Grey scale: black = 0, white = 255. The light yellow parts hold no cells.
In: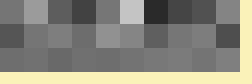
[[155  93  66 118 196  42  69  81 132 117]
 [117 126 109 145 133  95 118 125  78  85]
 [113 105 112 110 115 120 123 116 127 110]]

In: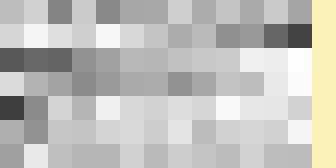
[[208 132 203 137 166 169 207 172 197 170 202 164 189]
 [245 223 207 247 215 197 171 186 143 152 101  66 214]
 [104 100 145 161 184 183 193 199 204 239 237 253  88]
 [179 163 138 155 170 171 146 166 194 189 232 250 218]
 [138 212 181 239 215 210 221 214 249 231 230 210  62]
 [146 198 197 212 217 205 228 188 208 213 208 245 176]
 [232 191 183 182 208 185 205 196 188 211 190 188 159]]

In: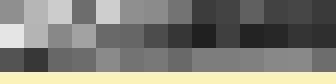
[[182 204 109 206 143 139 115  60  67  96  66  70  58 143]
 [180 136 162 105 102  76  54  32  63  35  39  52  47 229]
 [ 55 103 108 138 115 120 105 125 125 128 136 137 109  83]]

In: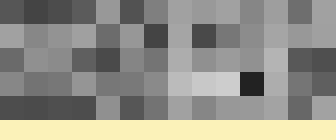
[[ 68  76  91 152  82 127 161 153 161 134 158 110 161  86]
 [135 147 159 108 150  68 165  73 119 140 165 152 159 161]
 [144 139  95  74 133 116 173 144 155 145 180  88  78 105]
 [114 119 149 119 121 138 187 200 204  33 173 117  95 135]
 [ 75  79  77 144  86 115 161 134 152 153 163 103 162  77]]

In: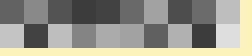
[[136  84  61  66 105 162  77 107 189  98]
 [ 66 189 133 170 163  96 177  59 221 195]]

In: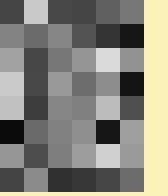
[[201  72  69  96 119  69]
 [107 134  83  52  22 131]
 [ 71 119 149 218 146 162]
 [ 72 153 109 141  20 202]
 [ 61 134 128 188  79 193]
 [106 129 143  22 159  11]
 [ 77 126 157 208 154 150]
 [139  48  55  70 108  68]]
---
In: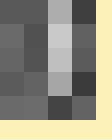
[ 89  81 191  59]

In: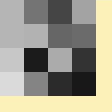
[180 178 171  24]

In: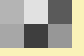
[180  62]

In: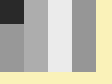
[ 41 173 235]

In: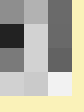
[142 210  98]

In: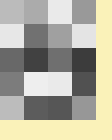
[187 113 111  81]

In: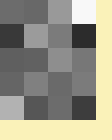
[108 155 142 123]
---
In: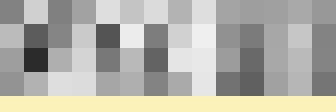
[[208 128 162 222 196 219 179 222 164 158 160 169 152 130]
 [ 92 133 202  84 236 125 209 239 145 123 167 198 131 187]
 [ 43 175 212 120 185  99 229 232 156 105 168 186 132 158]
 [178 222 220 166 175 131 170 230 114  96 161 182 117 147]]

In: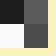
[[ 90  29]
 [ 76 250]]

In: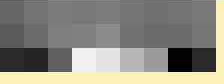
[[115 123 120 125 117 112 115 121 102]
 [108 127 128 140 113 107 108 118  91]
 [ 37  96 240 228 183 155   1  41  42]]

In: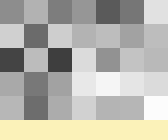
[[178 125 150  90 118 225 141]
 [107 206 179 189 162 189 208]
 [188  62 219 146 195 185  68]
 [120 162 232 245 229 219 169]
 [109 172 209 180 182 252 183]]

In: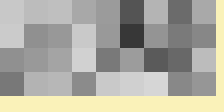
[[188 191 168 155  84 180 107 169 200]
 [144 152 201 153  55 148 122 135 203]
 [153 164 209 121 156  90 104 188 144]
 [179 183 139 201 208 214 136 150 120]]

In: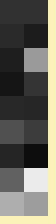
[[ 49  49]
 [ 28  42]
 [154  30]
 [ 52  21]
 [ 38  40]
 [ 60  80]
 [ 13  37]
 [235  97]
 [157 174]]
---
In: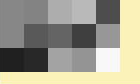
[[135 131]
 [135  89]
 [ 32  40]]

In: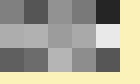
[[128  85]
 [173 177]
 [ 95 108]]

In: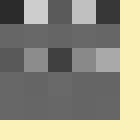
[[ 43 205]
 [102 104]
 [ 89 140]]

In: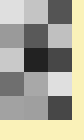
[[223 196]
 [154  89]
 [201  34]]

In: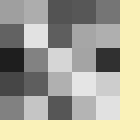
[[159 173]
 [ 98 226]
 [ 30 130]]

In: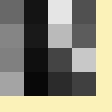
[[104  20]
 [133  25]
 [128  15]]

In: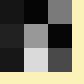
[[ 21   5]
 [ 33 152]
 [ 23 218]]

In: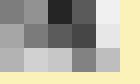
[[125 146]
 [166 123]
 [179 209]]

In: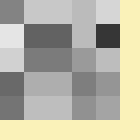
[[131 200]
 [229  98]
 [209 123]]
